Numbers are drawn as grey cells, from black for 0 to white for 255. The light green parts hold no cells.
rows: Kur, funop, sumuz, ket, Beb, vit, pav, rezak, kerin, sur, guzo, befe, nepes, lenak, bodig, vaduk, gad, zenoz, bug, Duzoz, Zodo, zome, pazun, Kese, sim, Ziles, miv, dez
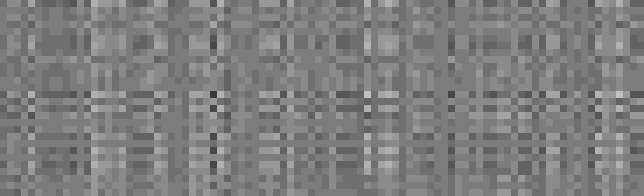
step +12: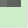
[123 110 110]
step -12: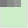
[112 126 140]
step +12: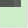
[ 97  97 110]
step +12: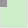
[164]
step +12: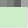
[150 136 110 176]
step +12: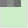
[136 150 123]

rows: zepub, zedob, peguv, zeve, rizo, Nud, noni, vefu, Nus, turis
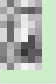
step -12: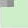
[162 136]
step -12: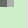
[ 93 162]
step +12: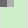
[117 186]
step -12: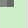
[121  93]

